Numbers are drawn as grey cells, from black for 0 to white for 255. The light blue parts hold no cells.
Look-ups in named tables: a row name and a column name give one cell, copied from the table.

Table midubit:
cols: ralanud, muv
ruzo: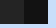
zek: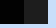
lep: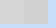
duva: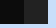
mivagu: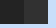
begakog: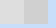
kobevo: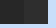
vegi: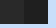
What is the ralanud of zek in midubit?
2
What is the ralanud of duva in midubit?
12
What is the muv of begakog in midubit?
208
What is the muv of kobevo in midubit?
46
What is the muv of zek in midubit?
29
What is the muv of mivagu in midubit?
49
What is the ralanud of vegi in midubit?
41
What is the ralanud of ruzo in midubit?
36

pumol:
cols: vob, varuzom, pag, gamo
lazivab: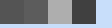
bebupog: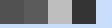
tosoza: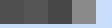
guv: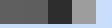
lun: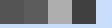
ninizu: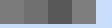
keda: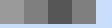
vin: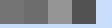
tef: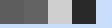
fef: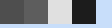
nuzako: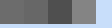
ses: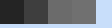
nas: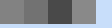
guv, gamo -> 157
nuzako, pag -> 79
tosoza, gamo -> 138
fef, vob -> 78
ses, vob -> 36
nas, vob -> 130
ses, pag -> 107
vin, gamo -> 82
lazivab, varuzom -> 92
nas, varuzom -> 114
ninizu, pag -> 88
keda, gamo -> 127
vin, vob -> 116
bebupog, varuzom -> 91
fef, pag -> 224
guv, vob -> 95
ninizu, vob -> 123
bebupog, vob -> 81
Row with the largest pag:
fef

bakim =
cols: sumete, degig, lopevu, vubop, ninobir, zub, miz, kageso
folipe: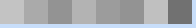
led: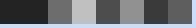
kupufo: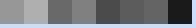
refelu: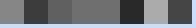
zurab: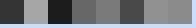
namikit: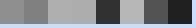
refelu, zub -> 41
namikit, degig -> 128
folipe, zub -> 147
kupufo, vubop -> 127
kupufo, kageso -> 26
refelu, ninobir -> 112
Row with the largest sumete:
folipe

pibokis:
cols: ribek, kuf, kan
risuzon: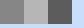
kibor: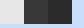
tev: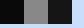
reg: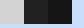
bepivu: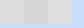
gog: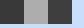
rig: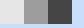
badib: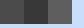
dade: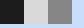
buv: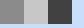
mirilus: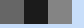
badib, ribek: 75
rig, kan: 69
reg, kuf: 33
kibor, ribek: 231
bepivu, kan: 223
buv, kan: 65
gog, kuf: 173
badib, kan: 94
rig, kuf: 157
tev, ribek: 9
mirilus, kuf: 27
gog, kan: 62
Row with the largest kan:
bepivu

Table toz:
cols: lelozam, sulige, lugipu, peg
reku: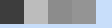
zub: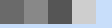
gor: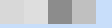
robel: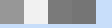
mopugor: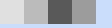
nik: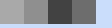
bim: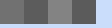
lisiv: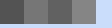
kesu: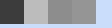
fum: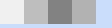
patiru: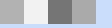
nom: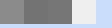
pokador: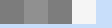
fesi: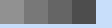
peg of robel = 117
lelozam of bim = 114
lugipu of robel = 122
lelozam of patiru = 178
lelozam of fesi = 145
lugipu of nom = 119
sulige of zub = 136
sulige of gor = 222
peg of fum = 178
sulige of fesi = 120
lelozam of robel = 151
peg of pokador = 245
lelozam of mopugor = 224
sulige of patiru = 242
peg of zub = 206
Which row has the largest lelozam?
fum

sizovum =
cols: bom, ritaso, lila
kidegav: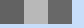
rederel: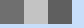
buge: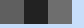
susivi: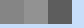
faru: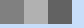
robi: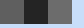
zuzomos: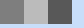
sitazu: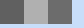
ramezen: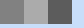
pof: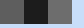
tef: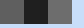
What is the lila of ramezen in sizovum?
92
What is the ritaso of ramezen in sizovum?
171
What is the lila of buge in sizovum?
110
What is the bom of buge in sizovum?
95
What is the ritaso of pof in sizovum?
28
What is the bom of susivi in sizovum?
133
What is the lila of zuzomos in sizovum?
88
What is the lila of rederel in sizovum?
95

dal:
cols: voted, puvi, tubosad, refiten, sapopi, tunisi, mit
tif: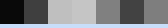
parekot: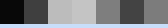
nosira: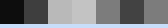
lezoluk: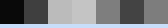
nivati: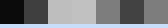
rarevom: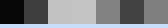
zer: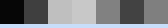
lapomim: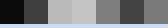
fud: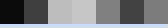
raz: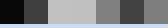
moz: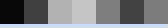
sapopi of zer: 129
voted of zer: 6
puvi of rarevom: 62
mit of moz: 124
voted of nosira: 13
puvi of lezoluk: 63
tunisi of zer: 66
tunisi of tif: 66
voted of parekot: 8
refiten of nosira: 195
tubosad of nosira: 185
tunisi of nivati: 66
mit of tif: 126
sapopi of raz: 128
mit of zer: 127
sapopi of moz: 126
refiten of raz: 192

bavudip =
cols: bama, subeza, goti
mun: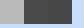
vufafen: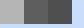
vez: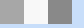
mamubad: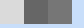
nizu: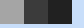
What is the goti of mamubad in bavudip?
118
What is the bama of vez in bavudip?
167
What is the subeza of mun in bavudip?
74
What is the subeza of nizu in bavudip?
59
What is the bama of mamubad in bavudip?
218
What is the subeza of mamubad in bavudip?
102
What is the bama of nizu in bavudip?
165
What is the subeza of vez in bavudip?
248
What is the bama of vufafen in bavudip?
181
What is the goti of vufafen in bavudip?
79
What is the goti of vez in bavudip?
137
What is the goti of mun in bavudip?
70
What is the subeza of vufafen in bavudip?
94
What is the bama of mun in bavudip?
186
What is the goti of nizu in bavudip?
33
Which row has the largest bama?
mamubad

